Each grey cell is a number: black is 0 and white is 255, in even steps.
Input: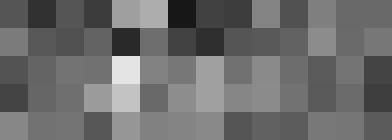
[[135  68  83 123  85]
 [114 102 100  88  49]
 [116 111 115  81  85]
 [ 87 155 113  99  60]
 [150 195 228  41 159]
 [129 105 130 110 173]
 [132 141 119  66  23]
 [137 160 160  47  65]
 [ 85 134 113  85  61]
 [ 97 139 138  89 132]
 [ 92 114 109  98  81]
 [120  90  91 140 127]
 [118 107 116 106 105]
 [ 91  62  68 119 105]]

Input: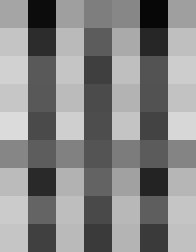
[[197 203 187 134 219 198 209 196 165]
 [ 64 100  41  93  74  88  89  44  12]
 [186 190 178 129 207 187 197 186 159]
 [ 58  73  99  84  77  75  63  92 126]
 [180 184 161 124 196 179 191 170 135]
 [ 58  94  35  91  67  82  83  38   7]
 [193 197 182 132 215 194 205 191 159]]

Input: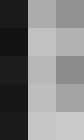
[[ 27  22  28  19  27]
 [197 190 184 193 172]
 [202 163 139 178 146]]

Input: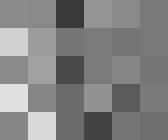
[[135 224 137 209 138]
 [217 134 161 156 137]
 [107 106  73 117  58]
 [ 66 146 122 123 148]
 [118  91 133 117 138]
 [110 121 118 121 121]]

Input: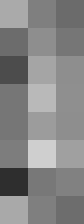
[[169  46 125 118 118  76 108 170]
 [127 120 207 156 185 165 142 127]
 [109 129 160 142 143 142 118 107]]

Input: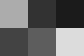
[[ 67 172]
 [ 93  50]
 [220  27]]

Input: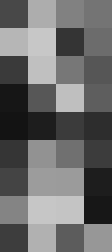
[[ 61 132  68  53  19  22  58 182  72]
 [177 198 156 146  29  87 192 199 173]
 [ 92 196 155 112  59 191 119  52 129]
 [151  23  29  60  45  94  86 108 116]]
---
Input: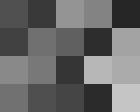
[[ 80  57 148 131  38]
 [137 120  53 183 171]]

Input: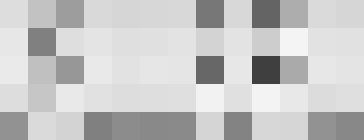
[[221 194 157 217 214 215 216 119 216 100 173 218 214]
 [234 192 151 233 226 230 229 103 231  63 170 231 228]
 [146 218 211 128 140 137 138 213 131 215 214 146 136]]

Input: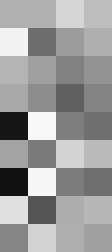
[[176 177 214 190]
 [180 160 129 147]
 [ 22 248 127 112]
 [ 18 247 124 111]
 [133 210 174 159]]

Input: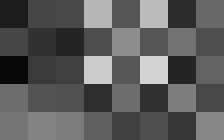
[[ 28  70  72 183  84 186  43 104]
 [  8  58  64 204  86 211  37  99]
 [117 132 124  96  65  80  55 133]]

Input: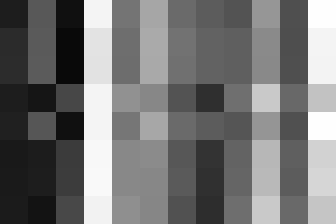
[[ 29  88  16 244 116 166 106  92  83 150  79 254]
 [ 44  91   9 226 109 169 112  98  95 137  79 243]
 [ 32  86  16 244 118 167 106  92  85 149  80 254]
 [ 26  29  60 249 136 135  90  48 101 185  92 214]]

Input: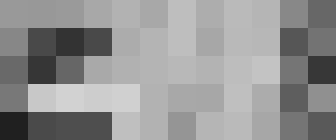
[[153 152 154 168 178 168 190 173 186 181 136 103]
 [105  54 102 169 177 180 184 179 189 195 117  55]
 [ 32  74  78  78 191 178 149 181 186 167 117  89]]

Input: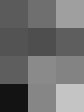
[[ 91 111 159]
 [ 94 138 131]]
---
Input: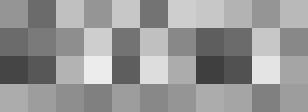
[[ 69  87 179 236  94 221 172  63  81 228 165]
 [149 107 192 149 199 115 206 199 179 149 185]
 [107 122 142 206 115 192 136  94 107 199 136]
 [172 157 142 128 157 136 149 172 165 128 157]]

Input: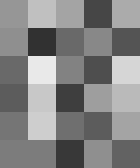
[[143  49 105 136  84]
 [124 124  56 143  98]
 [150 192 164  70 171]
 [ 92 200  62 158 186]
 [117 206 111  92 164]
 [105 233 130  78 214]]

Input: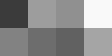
[[130 109  97 165]
 [ 59 157 144 249]]

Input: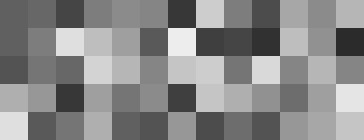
[[223  89 117 175  96  83 151  76 109  83 151 167 197]
 [ 96 103  69 125 139 133  55 205 125  76 167 139 182]
 [ 83 117 103 211 182 133 197 205 117 217 133 182 133]
 [ 96 125 223 190 159  89 237  63  69  49 190 145  43]
 [175 151  55 159 117 139  63 197 175 145 109 159 229]]

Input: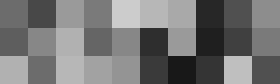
[[108  72 154 122 204 183 169  39  80 141]
 [177 108 183 162 148  58  24  52 191  80]
 [ 94 135 177 101 135  46 154  31  64 122]]

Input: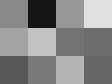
[[137  22 151 223]
 [ 86 123 180 101]
 [164 194 115 109]]

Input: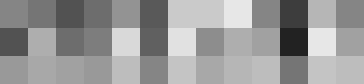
[[133 117  82 109 147  89 202 202 231 133  61 182 133]
 [153 168 161 153 189 133 196 168 182 189 117 196 189]
 [ 82 174 109 125 217  96 225 141 174 161  34 231 161]]

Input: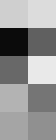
[[ 11  96]
 [179 117]
 [165 144]
 [207 220]
 [104 233]]
